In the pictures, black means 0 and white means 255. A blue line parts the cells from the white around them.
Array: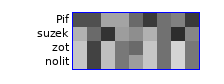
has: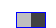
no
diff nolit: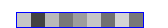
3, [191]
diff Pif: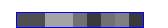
5, [106]

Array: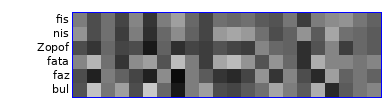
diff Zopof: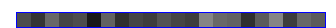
18, [83]
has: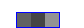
no
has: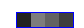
no
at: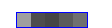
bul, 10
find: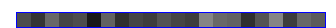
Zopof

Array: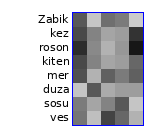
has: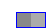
no
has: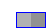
no
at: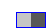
duza, 1
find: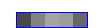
kiten
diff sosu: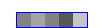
1, [123]
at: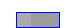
duza, 3
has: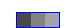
yes

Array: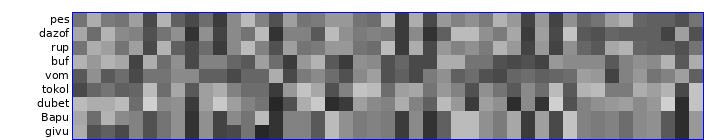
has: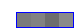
yes
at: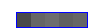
vom, 31
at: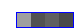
vom, 22
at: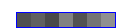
givu, 2
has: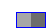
yes

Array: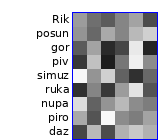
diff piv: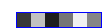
6, [140]
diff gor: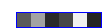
5, [233]

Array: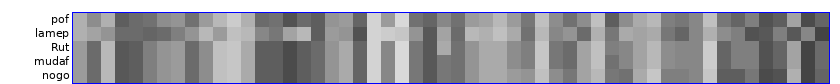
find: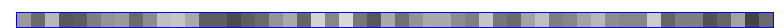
Rut
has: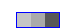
no
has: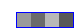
yes
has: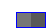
yes
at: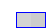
lamep, 22
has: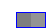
yes

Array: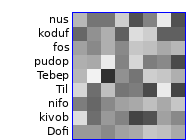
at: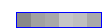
Dofi, 3
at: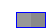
Dofi, 2
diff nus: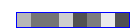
6, [131]

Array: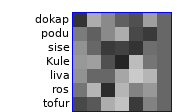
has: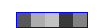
yes
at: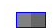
tofur, 6
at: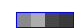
podu, 3
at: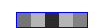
ros, 1

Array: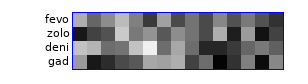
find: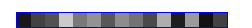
zolo
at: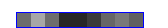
deni, 7
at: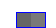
deni, 13
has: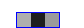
yes

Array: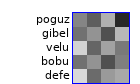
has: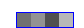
yes
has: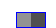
yes

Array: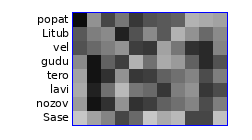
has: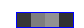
no
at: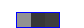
tero, 4
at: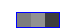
vel, 3
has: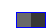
yes
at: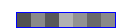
Litub, 5
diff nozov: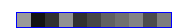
6, [62]

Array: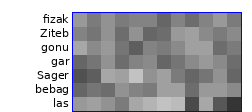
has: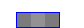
yes
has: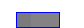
yes
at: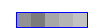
las, 3
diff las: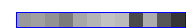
10, [167]
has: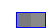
yes
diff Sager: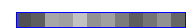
9, [102]
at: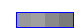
Ziteb, 8

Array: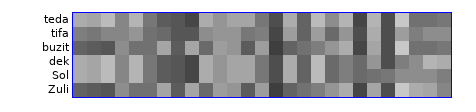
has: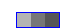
no
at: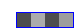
tifa, 21
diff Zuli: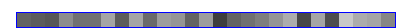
13, [92]
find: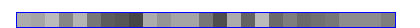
Sol
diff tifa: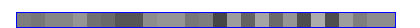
18, [157]
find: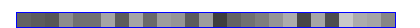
Zuli

